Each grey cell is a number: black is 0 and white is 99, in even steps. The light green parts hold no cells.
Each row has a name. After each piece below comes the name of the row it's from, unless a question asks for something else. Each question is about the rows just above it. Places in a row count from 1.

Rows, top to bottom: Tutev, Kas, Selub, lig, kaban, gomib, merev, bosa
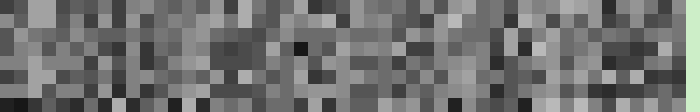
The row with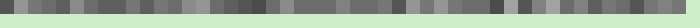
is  Selub
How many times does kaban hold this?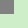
11
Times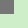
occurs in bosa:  1
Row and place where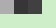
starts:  gomib, 46
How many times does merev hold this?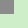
4

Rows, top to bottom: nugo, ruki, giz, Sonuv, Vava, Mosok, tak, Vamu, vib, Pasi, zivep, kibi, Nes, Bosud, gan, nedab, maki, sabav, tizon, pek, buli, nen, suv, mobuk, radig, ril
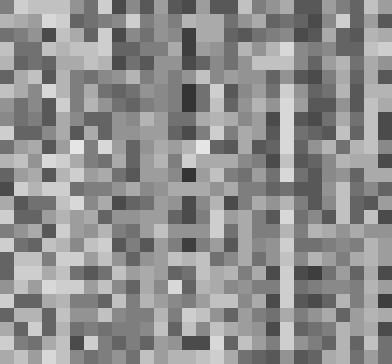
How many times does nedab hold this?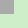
2
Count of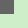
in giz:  3
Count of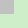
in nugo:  5
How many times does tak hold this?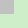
1

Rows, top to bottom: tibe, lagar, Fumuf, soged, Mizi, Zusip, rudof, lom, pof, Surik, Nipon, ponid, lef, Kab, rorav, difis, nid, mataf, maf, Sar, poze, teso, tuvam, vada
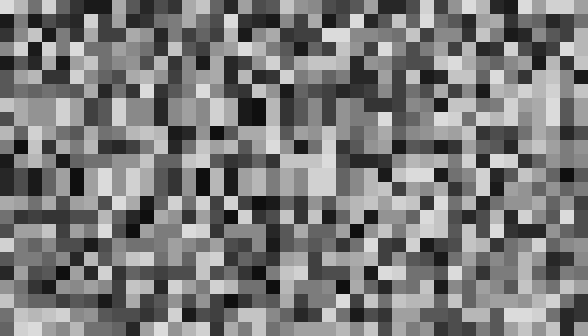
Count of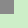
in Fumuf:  7
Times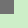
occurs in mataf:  7
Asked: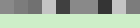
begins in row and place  Fumuf, 27
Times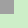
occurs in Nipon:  5

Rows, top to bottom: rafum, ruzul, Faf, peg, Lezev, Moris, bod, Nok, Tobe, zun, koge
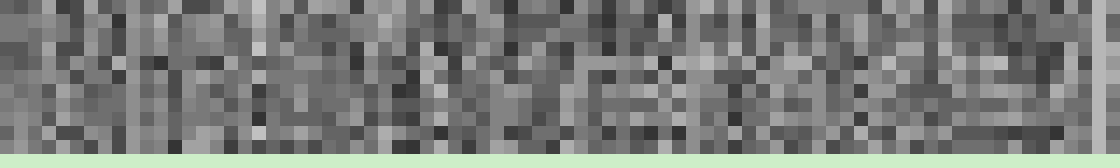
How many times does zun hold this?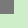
5
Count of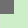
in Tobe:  10
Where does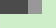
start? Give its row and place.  peg, 5

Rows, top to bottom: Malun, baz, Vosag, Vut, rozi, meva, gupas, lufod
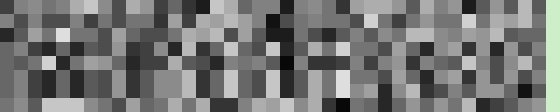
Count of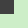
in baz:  3
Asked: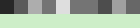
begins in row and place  meva, 21
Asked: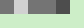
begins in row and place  Vut, 24
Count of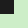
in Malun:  3

